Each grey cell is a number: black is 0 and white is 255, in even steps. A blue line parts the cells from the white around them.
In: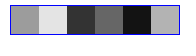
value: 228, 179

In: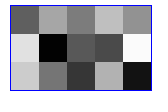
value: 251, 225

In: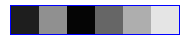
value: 229, 174

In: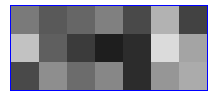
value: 219, 194

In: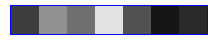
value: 227, 145

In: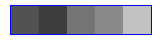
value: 194, 137

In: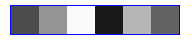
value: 249, 182

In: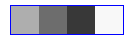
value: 248, 174

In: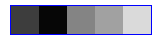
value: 218, 161
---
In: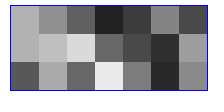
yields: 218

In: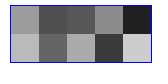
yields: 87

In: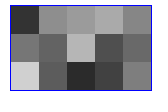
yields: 182

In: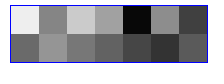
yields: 203

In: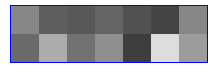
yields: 88

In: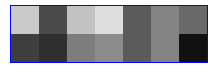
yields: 194

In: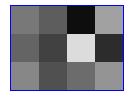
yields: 220

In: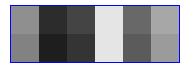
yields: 68

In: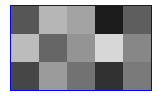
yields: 148
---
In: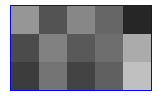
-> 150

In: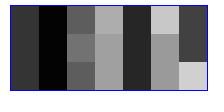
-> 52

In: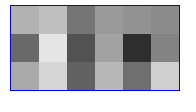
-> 178

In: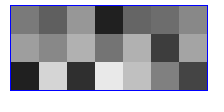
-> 122

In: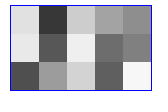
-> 225

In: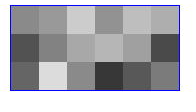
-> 138

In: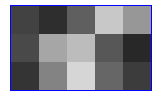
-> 66
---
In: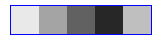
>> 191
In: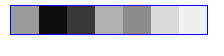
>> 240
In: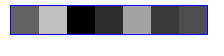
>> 78
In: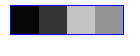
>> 149
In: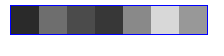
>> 152
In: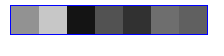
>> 96
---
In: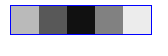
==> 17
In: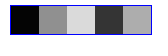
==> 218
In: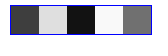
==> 18
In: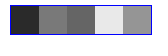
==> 101
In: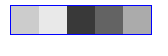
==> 57
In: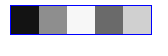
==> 247
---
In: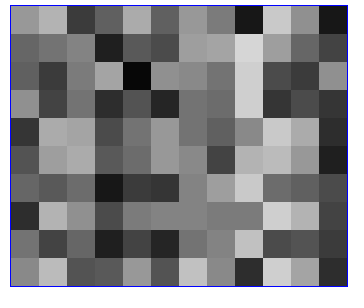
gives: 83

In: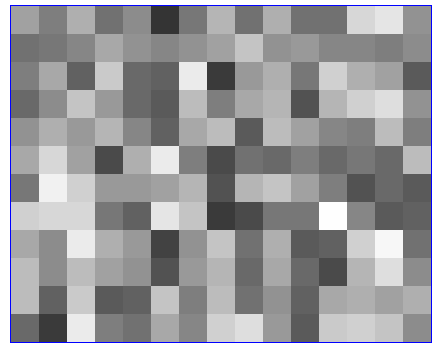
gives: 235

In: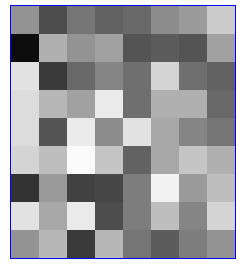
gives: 58

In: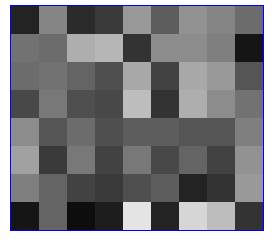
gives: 13

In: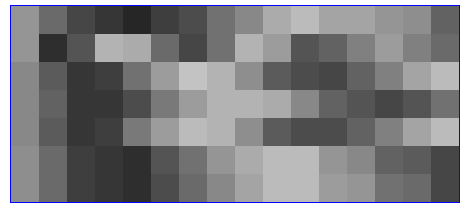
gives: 62

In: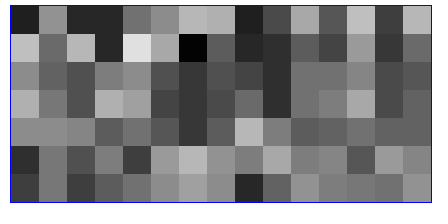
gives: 62
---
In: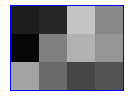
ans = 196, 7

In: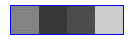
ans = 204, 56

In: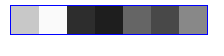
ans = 250, 30

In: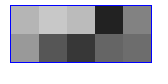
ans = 200, 34

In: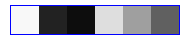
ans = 248, 13

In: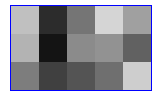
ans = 213, 20
